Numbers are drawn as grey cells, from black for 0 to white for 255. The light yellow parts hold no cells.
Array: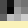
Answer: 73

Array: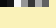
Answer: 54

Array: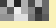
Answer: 77

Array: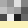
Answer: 194

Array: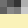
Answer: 95

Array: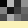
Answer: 130

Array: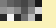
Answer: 97

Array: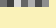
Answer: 174

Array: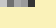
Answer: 52
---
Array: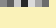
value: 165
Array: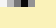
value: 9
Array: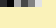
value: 130
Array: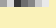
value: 204
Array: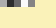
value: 250
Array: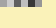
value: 55
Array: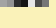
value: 74
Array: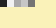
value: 198
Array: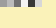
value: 55
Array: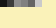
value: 100
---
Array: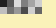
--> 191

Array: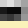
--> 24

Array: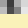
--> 189

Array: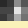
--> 69

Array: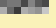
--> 173

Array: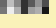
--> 119
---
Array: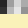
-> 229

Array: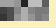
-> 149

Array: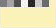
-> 80

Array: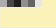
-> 30

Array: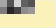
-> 68

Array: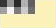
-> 123

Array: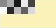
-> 188
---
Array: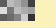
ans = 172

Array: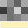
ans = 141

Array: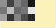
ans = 130

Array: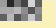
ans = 69

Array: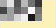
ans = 185

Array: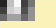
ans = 248

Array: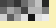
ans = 150

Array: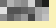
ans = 208
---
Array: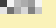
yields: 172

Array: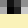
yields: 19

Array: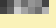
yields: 149

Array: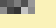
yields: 125

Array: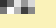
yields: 227

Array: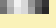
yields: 147

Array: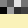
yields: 88

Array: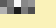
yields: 246

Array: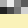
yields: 237
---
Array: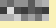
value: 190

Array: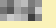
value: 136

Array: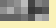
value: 159

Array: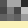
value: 155

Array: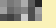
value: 145

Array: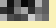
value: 109

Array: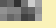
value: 162

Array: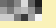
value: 244

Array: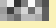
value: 95

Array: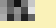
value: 101
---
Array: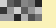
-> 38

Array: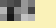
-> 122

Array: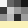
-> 24

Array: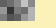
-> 138

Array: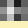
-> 95

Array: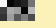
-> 115
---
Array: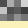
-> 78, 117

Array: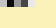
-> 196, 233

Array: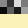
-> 136, 161

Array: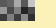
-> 89, 48

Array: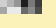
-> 207, 76

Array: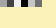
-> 165, 110
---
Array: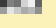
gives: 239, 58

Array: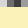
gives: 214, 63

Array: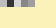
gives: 214, 52

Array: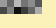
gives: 184, 16

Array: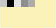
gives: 229, 5

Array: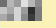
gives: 225, 45

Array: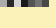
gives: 213, 25
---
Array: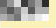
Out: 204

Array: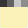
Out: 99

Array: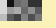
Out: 130

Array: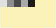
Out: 73

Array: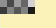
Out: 87

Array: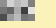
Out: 186

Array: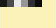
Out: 151

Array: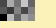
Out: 102
